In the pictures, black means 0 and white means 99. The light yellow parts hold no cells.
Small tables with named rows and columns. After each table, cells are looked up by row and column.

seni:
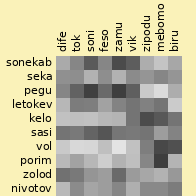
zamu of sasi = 46
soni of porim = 71
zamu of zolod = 41
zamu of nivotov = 52
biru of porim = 70
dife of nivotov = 72
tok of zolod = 47
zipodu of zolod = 65
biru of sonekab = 65
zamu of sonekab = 29
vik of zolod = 60
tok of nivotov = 54
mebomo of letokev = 45
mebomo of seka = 52
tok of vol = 84
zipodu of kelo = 29
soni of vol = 83
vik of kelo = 45
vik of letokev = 45
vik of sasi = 47

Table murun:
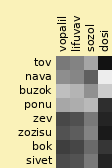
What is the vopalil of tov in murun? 47
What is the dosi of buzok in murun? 79
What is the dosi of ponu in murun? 18
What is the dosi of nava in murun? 92
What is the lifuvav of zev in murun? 31
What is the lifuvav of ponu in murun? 67
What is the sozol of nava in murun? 37
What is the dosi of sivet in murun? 14
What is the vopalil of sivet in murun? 29
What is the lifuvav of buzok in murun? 70
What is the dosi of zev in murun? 14
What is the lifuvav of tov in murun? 51
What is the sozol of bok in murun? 41
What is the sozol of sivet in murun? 47
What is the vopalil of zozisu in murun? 32
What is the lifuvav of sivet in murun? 32
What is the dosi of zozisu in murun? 10
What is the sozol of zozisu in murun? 51
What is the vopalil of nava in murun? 55
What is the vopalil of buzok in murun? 74
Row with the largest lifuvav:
buzok

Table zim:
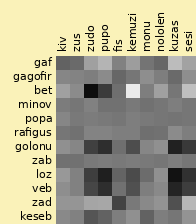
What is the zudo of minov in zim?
50
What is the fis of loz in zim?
39
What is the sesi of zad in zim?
71
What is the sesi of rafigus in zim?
49
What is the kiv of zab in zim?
44
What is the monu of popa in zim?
47
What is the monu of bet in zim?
49
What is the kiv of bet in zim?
62
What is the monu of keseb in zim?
38
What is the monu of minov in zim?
44
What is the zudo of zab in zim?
47
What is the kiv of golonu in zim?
56
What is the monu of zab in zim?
47
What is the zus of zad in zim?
58
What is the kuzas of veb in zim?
14

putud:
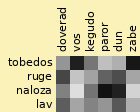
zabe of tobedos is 9
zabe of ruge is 64
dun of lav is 34
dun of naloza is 13
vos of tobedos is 12
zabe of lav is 68
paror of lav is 58
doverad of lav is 36
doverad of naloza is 50
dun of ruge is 30
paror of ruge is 38
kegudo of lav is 51
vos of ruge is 76
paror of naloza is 7
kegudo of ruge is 63
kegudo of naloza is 45
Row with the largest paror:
tobedos

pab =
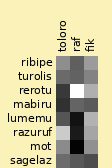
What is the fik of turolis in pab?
51
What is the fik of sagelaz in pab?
30
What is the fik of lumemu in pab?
69
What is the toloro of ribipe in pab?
55
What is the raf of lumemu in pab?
7
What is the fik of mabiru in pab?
35
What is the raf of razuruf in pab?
10
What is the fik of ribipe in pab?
60
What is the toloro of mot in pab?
54
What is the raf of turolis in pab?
38
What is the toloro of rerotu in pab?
22
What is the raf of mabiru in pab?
39
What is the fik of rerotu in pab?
68
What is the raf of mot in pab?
1
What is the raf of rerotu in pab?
99
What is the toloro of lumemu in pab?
33
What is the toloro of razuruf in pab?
79
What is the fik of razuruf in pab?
64
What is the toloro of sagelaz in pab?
42

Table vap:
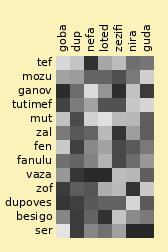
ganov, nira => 75
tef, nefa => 19
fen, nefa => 53
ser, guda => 15
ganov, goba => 17
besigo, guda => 47
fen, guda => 47
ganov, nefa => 85
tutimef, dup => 48
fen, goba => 78
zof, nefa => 33
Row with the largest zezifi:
besigo

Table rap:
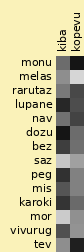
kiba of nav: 44
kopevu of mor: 56
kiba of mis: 33
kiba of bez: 24
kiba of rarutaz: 47
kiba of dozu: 8
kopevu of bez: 43
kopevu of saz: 62
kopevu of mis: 50
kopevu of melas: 83
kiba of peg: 19
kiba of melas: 55
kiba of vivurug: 31
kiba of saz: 77
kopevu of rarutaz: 28
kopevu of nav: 26
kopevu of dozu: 42
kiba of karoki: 20
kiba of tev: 55

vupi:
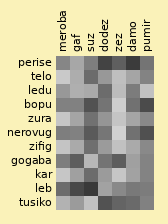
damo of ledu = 48
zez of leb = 53
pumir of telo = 51
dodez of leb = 63
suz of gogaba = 71
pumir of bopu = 29
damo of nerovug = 44

